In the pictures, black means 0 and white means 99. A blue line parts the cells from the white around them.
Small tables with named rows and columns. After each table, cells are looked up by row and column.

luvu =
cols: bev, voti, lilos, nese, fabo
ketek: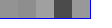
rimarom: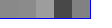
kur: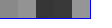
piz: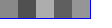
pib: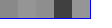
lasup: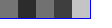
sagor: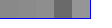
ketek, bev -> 57
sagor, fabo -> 58
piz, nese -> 37
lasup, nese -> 24
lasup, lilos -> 44
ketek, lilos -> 62
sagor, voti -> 54
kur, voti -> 57
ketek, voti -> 55
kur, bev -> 53
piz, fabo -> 58

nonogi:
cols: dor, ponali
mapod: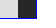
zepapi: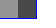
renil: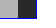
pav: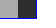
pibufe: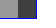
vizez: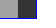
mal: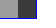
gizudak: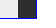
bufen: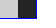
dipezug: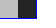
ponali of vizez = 20
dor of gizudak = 92
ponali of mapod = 15
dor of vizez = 63
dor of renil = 70
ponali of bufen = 14
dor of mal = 61
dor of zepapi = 58
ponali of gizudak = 18
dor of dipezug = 74
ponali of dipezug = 14
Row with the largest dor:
gizudak

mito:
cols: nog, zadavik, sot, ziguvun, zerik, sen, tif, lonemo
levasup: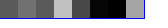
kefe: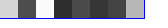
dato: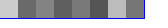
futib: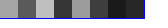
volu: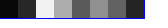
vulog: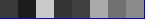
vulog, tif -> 44
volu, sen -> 56
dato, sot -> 51
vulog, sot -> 78
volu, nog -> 3
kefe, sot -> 97
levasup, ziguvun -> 75
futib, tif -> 10
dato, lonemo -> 46
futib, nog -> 64
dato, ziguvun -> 37
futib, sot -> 74
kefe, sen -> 21
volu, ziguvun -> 67
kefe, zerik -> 29
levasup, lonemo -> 64
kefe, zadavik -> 30
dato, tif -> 73
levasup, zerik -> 28
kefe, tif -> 26
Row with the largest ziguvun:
levasup

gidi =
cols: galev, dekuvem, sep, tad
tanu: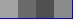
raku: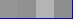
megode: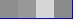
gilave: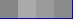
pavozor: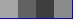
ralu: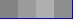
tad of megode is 54
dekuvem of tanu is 41
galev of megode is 55
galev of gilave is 52
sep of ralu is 68
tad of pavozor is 54
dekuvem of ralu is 60
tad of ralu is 55
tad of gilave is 54
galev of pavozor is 64
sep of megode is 83
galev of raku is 58
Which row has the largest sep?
megode

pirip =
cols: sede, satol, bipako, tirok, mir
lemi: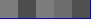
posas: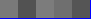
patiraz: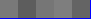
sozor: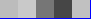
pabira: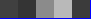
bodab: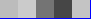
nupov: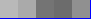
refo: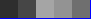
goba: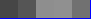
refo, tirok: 57
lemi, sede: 48
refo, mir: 43
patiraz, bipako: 46
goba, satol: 33
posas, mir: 33
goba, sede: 27
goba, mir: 44
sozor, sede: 73
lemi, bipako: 48
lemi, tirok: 42
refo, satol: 27

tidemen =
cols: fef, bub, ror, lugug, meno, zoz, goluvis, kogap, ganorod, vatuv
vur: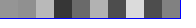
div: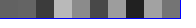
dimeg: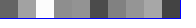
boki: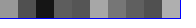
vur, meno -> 41
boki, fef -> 59
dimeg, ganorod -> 65
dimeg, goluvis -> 50
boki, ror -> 8
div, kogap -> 13
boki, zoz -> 65
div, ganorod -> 63
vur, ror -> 72
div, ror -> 23
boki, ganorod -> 31
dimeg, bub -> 63
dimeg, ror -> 98
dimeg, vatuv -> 26
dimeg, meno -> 57
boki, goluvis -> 46
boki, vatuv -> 68
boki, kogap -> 37
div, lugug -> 72

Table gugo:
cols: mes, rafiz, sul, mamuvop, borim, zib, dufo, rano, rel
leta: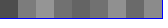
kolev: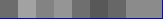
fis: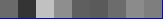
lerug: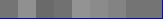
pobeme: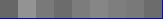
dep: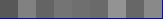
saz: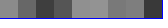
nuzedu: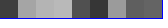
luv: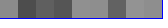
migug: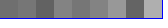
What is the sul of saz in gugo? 24
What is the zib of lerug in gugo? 54
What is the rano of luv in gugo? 57
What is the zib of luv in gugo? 55
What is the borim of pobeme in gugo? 48
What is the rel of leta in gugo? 54
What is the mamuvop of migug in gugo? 51
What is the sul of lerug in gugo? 41
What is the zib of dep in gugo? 41
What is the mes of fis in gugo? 41
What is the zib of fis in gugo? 35
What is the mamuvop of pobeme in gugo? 42

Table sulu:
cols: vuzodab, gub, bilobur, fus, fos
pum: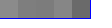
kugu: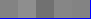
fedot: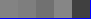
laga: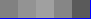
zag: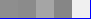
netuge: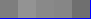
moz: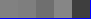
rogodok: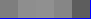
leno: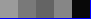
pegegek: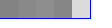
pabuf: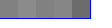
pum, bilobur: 48
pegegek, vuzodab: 51
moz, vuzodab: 50
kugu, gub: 55
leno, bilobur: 39
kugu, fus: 52
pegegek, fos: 85
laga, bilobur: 62
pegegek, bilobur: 55
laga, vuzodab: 50
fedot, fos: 25
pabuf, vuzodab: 50

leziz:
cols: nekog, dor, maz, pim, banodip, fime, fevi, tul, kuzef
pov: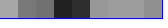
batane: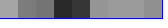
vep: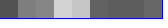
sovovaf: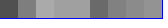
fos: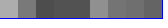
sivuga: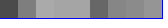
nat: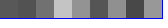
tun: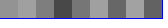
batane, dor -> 48
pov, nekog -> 65
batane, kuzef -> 56
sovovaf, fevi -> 50
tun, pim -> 28
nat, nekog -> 34
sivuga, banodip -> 64
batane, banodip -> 21
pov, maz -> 44
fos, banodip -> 32
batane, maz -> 45
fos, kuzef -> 39
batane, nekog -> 64
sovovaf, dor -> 49

